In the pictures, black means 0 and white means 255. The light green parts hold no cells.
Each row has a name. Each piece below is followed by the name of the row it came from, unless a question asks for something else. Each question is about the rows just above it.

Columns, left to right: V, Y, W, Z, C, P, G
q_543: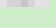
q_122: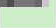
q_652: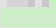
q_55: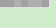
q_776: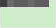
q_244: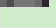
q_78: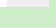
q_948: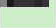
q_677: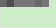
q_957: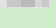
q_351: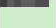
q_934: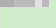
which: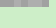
q_55
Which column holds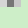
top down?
C
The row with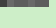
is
q_776
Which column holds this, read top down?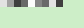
V
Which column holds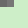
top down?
C

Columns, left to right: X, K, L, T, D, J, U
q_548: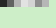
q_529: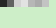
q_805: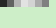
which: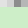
q_548
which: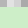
q_805

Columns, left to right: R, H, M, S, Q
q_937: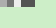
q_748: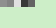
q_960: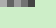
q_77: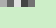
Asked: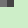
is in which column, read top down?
S
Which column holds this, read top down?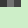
S
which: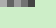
q_960
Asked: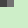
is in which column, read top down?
Q
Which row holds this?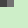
q_77
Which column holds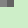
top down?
H

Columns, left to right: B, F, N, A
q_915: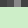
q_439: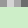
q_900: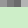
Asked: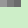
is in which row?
q_900
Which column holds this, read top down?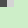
F

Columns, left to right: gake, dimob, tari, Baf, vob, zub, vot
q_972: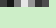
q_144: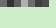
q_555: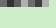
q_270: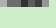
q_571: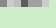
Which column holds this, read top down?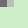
tari
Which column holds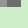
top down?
vob
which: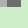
q_270
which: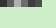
q_144
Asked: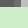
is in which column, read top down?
tari
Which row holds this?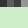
q_270
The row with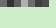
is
q_144

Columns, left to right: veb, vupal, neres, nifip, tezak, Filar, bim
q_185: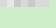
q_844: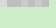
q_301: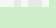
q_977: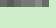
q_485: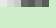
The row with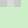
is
q_185
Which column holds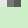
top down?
tezak

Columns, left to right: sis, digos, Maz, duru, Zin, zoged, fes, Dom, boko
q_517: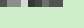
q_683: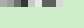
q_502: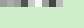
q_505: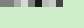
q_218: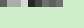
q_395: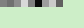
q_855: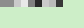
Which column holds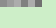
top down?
digos
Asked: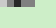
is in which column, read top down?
Zin
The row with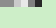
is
q_855
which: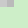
q_855
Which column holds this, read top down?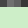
boko

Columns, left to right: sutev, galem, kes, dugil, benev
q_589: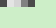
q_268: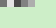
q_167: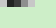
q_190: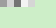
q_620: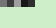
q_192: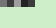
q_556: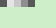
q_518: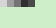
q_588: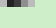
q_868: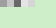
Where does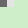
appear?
q_868
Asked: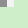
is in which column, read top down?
dugil
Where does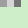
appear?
q_190

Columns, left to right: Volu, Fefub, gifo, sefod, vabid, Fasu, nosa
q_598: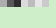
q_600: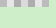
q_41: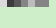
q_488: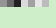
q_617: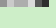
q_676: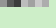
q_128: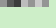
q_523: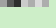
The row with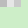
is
q_598
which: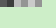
q_128
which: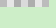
q_600
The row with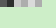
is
q_523
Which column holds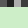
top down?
gifo
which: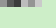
q_128
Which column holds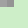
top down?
vabid

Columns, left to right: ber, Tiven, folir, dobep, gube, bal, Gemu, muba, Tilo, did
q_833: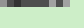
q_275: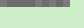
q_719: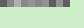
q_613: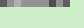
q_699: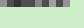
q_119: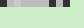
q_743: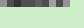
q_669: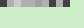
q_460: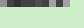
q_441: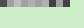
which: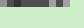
q_833
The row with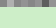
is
q_719
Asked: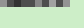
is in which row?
q_699
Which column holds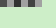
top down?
muba

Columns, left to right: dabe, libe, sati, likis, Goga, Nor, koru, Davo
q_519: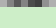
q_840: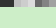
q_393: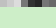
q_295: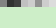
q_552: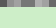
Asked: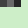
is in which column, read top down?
Nor
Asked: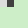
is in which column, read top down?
sati
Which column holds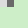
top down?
Davo
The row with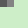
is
q_519
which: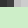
q_295

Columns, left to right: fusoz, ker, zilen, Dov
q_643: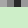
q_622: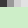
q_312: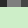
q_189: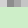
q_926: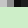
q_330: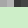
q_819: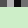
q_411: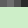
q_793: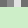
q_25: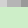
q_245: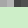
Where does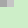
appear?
q_189
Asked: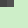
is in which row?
q_245
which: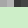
q_330
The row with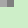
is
q_643
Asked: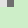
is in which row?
q_793

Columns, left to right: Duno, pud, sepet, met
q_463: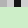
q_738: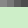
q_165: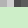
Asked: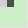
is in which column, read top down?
met
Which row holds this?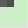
q_738
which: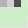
q_165

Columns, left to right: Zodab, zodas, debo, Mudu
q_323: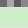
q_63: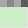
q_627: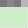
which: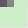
q_323
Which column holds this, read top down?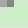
zodas
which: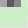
q_323
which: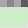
q_63
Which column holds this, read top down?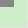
zodas
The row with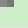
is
q_627

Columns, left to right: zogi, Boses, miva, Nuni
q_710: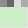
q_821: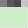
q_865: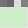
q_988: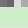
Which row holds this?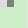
q_865
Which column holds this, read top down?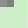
zogi

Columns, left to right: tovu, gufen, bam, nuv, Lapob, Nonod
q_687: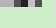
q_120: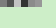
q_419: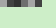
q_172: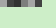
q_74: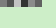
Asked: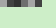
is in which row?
q_419
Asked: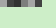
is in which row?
q_172

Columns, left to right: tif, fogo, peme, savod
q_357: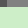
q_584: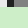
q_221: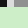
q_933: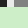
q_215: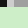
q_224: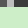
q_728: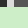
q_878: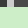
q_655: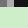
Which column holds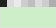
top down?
fogo
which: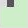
q_728
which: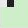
q_584
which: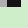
q_655
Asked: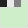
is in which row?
q_933
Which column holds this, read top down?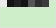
tif

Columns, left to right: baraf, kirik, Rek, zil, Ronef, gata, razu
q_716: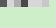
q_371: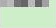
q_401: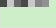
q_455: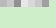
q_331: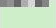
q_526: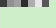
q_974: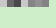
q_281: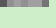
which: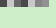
q_401
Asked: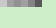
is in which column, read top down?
razu
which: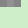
q_974

